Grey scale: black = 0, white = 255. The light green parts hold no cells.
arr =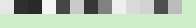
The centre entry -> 55
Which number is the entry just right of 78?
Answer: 188
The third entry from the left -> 41
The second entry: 47

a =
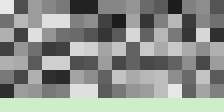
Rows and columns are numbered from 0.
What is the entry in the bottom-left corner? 47
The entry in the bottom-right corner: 128
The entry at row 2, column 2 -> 223
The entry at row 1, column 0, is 112
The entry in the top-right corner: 84
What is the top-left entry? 231
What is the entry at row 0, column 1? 78
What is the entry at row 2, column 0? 176
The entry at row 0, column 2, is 156
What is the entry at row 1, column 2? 156

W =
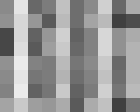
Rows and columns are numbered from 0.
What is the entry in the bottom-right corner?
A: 118
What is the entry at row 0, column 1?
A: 228
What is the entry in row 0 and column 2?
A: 104
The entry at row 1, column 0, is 145
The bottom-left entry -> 164
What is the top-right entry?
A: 171
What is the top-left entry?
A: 138
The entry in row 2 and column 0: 71

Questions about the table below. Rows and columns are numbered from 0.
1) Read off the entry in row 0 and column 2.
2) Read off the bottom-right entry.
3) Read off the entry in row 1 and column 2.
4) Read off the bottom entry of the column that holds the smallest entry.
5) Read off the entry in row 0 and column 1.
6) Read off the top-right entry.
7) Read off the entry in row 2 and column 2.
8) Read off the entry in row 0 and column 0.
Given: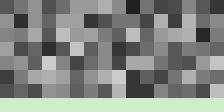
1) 146
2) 189
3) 146
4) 54
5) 116
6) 54
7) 168
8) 87

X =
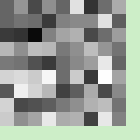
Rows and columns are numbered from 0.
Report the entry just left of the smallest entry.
51
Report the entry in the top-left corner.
101
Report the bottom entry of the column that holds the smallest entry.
164
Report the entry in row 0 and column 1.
149
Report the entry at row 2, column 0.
58
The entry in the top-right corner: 171
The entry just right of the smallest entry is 129
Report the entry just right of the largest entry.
164
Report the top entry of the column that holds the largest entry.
109
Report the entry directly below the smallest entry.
189
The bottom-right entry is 129
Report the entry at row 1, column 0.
101
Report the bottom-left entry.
203
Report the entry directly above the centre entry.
121
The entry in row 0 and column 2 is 73
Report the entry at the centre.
109
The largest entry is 254
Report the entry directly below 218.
239
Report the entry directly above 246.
58
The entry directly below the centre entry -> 109
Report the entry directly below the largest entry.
73
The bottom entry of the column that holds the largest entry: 232

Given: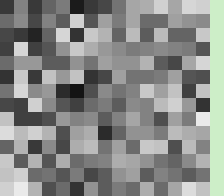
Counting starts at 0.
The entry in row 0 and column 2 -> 57
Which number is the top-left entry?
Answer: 57
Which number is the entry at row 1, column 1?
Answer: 138
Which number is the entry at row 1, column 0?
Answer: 107
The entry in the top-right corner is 208
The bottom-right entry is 194
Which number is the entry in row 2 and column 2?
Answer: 35
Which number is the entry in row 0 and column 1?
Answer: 130
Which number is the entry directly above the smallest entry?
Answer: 194
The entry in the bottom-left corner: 208
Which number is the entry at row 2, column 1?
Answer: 57
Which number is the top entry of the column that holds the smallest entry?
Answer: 27
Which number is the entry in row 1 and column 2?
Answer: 71

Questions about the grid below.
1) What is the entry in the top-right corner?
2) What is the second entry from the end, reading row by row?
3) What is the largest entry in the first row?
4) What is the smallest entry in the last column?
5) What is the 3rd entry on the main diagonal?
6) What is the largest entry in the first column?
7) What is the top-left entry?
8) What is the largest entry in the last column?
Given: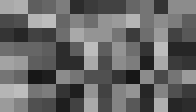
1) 140
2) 38
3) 175
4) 38
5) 66
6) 181
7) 169
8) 155
